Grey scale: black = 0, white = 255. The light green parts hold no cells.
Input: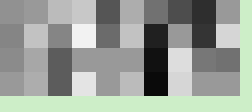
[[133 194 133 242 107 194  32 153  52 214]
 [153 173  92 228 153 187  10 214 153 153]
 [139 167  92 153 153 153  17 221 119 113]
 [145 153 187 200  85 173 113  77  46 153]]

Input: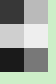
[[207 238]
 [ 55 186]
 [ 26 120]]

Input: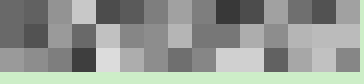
[[154 141 126  62 220 173 141 111 134 208 208  97 167 193 134]
 [105  97 147 200  76  90 126 161 126  56  76 161 111  82 161]
 [105  82 154 105 193 134 141 181 119 119 173 141 181 187 187]]

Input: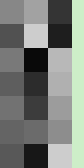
[[ 81 205  30]
 [135 162  52]
 [100 107 141]
 [114  60 156]
 [ 94  44 176]
 [ 88  23 205]
 [121   9 184]]

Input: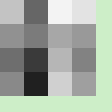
[[145 123 167 153]
 [195 102 243 227]
 [110  58 182 130]
 [137  32 208 159]]

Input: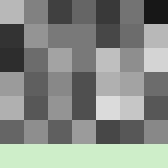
[[ 51 148 121 121  71 108 184]
 [101 142  95 155  71  87 136]
 [184 129  64 101  57 115  23]
 [ 45 108 163 121 191 142 212]
 [155  95 136  79 176 163 108]
 [176  87 148  79 219 198  87]]

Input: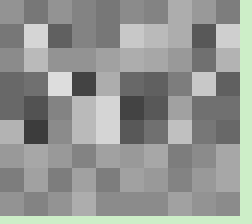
[[119 213  96 131 119 200 186 173  88 207]
 [139 186 147 147 161 173 167 153 112 179]
 [153 167 153 131 161 153 167 125 139 167]
 [125 161 125 161 125 161 153 131 153 167]
 [147 131 147 173 139 139 139 161 147 139]
 [147 119 147 131 119 139 131 173 153 125]
 [104 112 221  67 173 104  96 125 200  96]
 [104  82 131 186 213  67  88 161 112 112]
 [179  60 139 186 213  88 112 192 119 104]]

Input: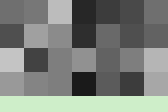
[[ 79 160 139  46 105  79  98]
 [153 132 126  26  91  60 167]
 [111 119 188  39  60  73 111]
 [196  66 126 145  98 126 181]]

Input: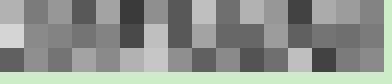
[[ 95 144 116 163 138 178 198 144  95 138  82 110 190  66 124 138]
 [214 138 130 116 130  74 190  89 163 102 102 156  95 116 110 124]
 [178 124 150  89 163  58 144  89 190 110 178 150  66 171 156 130]]
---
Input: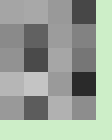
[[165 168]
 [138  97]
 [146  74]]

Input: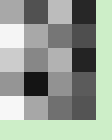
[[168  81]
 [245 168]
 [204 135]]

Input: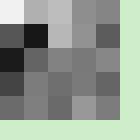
[[241 176]
 [ 86  23]
 [ 27 100]]

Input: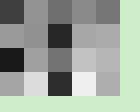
[[ 63 147]
 [154 145]
 [ 25 160]]

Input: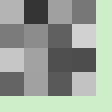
[[180  52]
 [123 140]
 [198 162]]

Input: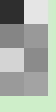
[[ 46 229]
 [133 153]
 [212 139]]

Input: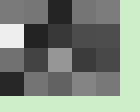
[[122 118]
 [238  35]
 [113  67]]

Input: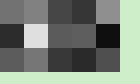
[[114 129]
 [ 44 223]
 [ 92 118]]

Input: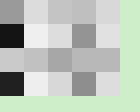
[[154 220]
 [ 20 239]
 [202 193]]
